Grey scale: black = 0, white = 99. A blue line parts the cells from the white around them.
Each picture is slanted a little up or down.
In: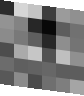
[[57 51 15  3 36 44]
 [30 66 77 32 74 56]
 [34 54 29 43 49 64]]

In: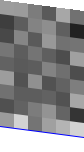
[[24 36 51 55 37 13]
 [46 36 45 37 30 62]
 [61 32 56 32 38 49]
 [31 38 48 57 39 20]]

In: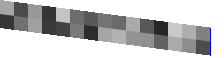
[[21 44 62 22 26 47 17 64 69 57 56 38 66 55 30]]

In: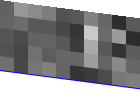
[[39 42 34 34 28 21 78 41 60 17]
 [32 27 44 36 40 40 61 39 53 40]]

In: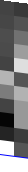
[[27 32]
 [29 61]
 [70 33]
 [26 59]
 [14 23]]

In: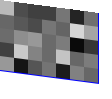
[[40 34 29 46 39 83 64]
 [25 78 51 41 76 40 48]]
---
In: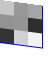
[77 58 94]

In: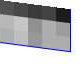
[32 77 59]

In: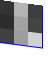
[20 63 81]

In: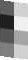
[37 93]

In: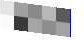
[89 22]

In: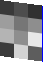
[22 46 90]

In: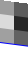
[61 15]
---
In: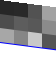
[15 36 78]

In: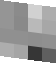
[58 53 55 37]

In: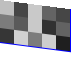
[74 35 48]

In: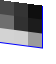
[28 19 60]

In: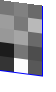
[46 47 41]

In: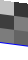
[75 49]

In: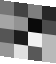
[46 57 94 72]

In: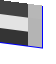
[26 88 70]

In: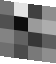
[45  5 21 55]
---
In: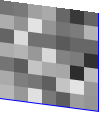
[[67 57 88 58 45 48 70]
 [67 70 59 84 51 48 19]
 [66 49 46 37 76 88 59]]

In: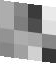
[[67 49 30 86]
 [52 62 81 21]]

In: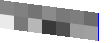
[[91 47 71 22 31 61 62]]

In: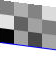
[[88 38 63 49]]

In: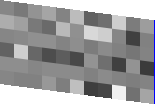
[[67 62 47 41 72 56 84 80 52 25 50]
 [38 80 40 30 36 28 57 43 25 57 23]
 [52 50 50 59 49 74 24 27 93 44 64]]

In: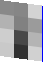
[[69 50 60]
 [78 19 81]]

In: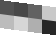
[[73 83 68 15]]

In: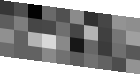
[[36 49 27 28 43 27 70 25 46 62]
 [42 38 38 53 44 36 44 38 30 57]]

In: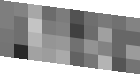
[[49 43 76 48 50 25 42 62 40 40]
 [45 16 63 61 66 38 46 70 33 45]]
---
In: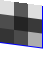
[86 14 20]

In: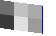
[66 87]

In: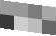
[65 73]

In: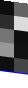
[39 17]

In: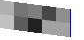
[55 63]

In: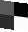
[ 2 17]

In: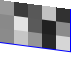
[19 13 58]
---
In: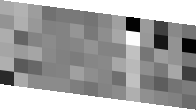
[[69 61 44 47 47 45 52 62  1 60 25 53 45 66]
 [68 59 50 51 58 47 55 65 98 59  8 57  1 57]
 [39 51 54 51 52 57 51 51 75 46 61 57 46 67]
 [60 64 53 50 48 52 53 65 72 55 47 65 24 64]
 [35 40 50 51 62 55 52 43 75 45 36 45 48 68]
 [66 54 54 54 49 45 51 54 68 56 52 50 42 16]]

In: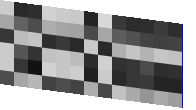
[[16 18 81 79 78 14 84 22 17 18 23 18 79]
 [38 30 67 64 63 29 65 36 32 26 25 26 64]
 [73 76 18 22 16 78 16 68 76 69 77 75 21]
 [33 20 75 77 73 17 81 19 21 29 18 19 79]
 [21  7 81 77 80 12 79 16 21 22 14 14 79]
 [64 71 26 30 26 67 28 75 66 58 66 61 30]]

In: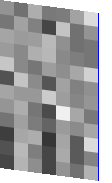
[[44 67 47 48 63 85 57]
 [63 50 27 76 44 57 46]
 [60 61 72 56 44 46 64]
 [53 68 71 53 49 46 60]
 [53 46 61 55 65 81 77]
 [76 54 33 63 50 56 32]
 [59 59 79 61 52 58 64]
 [67 46 29 93 65 47 58]
 [62 48 39 60 54 65 45]
 [65 67 21 64 35 85 24]
 [72 49 27 66 35 51 32]
 [70 55 27 57 44 69 27]]

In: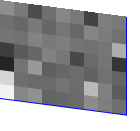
[[47 30 43 52 47 26 49 47 55]
 [40 47 40 46 40 52 48 44 43]
 [44 51 47 49 45 44 46 67 45]
 [35 40 50 46 28 41 45 20 24]
 [45 59 37 40 42 38 44 39 14]
 [43 41 41 45 42 72 50 36 83]
 [52 56 39 40 41 54 49 43 94]]

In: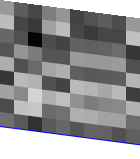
[[36 28 49 58 26 32 36 30 59 59]
 [27 22 62 73 28 23 27 27 75 73]
 [31  2 30 26 38 37 38 42 21 40]
 [58 48 33 33 60 59 59 60 31 33]
 [31 41 64 68 37 34 35 36 70 67]
 [72 69 31 26 72 70 65 72 24 21]
 [53 82 68 74 56 48 52 53 69 63]
 [75 77 42 44 68 67 63 63 42 29]
 [35 19 35 40 33 39 38 31 37 43]]

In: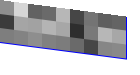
[[83 38 41 71 27 45 37 39 55]
 [64 63 70 65 18 47 71 65 23]
 [51 55 50 48 41 27 52 53 49]]

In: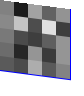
[[11 63 38 57 50]
 [76 30 87 24 53]
 [29 24 37 58 47]
 [15 58 23 58 42]
 [29 67 35 51 35]]
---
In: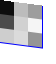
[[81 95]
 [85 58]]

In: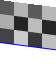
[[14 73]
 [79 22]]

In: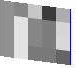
[[88 52]
 [88 52]]

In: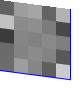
[[54 55]
 [52 50]]

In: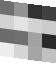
[[88 82]
 [43 63]]

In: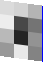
[[28 45]
 [14 57]]

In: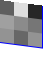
[[54 46]
 [40 57]]

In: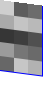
[[76 72]
 [24 31]]

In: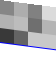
[[73 43]
 [39 78]]
